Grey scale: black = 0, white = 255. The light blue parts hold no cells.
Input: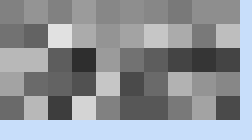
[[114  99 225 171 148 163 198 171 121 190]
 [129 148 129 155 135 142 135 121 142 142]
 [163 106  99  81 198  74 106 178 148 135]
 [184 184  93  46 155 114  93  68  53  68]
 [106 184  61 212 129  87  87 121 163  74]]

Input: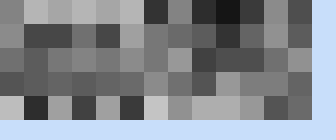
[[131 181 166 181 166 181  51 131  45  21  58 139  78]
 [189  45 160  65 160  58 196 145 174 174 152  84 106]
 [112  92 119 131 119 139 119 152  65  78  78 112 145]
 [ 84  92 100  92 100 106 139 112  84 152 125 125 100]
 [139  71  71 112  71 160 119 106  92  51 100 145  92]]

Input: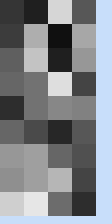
[[102 114 222  68]
 [ 53  31 214  87]
 [143 159 182  68]
 [ 45 114 135 129]
 [207 230 108  45]
 [151 159 102  80]
 [102  74  39  87]
 [ 95 195  31 151]
 [ 60 174  16 167]]

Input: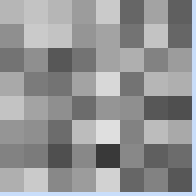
[[143 202 195 149 163 115 195 102]
 [182 195 182 156 202 102 163  95]
 [195 163 143 108 149 143  87  79]
 [175 202 136 156 210 102 130  87]
 [169 123 115 163 216 115 182 175]
 [149 143 108 188 223 130 188 169]
 [115 143  87 115 163 175 130 156]
 [130 123  79 136  57 136  95 108]]

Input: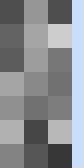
[[ 99 165 205]
 [177  70 184]
 [144 113 125]
 [ 92 157 119]
 [165 137 113]
 [ 78 150  78]
 [131  86  55]]

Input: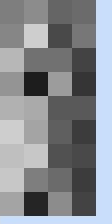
[[148  29 156  53]
 [164  37 140  67]
 [183 113 113  67]
 [199 126 107  60]
 [126 140 101 107]
 [206 164  95  60]
 [177 170  89  89]
 [191 199  81  73]
 [134 206  73 119]]

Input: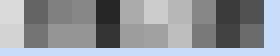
[[211 115 150 150  52 156 162 189 121  66 107]
 [219  99 128 135  38 170 203 182 135  59  80]]

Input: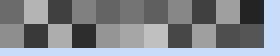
[[143  57 172  44 150 165 192  71 158  79  86]
 [107 180  63 129 100 115  94 135  63 158  36]]

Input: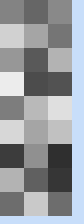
[[125 185 223]
 [215 165 193]
 [151  89 179]
 [131 102 137]
 [209 165 117]
 [109 201 109]
 [236  76  82]
 [179  96  54]
 [ 60 144  47]]
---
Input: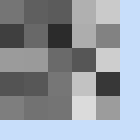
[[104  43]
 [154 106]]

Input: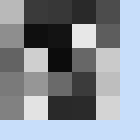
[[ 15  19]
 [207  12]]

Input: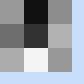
[[ 50 178]
 [244 152]]

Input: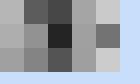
[[146  36]
 [132  84]]

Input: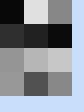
[[ 33  11]
 [182 199]]

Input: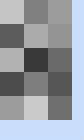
[[171 148]
 [ 57 106]]

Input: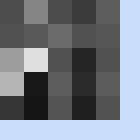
[[ 89 107]
 [223  81]]
